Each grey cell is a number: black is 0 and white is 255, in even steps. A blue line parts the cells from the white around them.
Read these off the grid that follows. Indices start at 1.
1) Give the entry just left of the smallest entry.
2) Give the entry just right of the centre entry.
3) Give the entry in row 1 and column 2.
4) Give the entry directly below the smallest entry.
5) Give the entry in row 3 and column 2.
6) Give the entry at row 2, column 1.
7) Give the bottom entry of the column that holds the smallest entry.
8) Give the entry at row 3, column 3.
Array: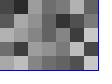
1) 71
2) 133
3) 42
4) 168
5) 157
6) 89
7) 189
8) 133

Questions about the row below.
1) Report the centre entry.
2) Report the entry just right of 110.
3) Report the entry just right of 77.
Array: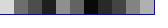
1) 99
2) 77
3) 31

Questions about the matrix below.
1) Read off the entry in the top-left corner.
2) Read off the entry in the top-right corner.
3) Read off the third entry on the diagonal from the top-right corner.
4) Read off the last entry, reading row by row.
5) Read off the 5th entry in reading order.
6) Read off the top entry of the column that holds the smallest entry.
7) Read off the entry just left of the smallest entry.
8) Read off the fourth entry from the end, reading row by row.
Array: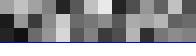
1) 162
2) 78
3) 119
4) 129
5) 36
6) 193
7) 36
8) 47

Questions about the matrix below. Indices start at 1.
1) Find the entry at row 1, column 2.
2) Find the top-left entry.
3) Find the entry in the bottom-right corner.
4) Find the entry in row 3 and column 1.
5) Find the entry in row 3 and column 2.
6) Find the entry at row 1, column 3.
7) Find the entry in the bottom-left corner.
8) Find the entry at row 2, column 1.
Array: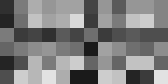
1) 123
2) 48
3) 226
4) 123
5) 59
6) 173
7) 78
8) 36

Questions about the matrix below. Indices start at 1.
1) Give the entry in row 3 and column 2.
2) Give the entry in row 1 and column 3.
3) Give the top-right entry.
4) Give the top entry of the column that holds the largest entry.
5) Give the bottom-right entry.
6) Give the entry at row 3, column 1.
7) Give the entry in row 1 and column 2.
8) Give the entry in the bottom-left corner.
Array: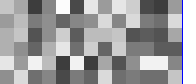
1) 197
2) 61
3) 155
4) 252
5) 197
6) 176
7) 167
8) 143

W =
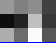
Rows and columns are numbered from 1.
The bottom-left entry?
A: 173
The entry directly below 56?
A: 87
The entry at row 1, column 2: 129
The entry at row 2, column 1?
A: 14
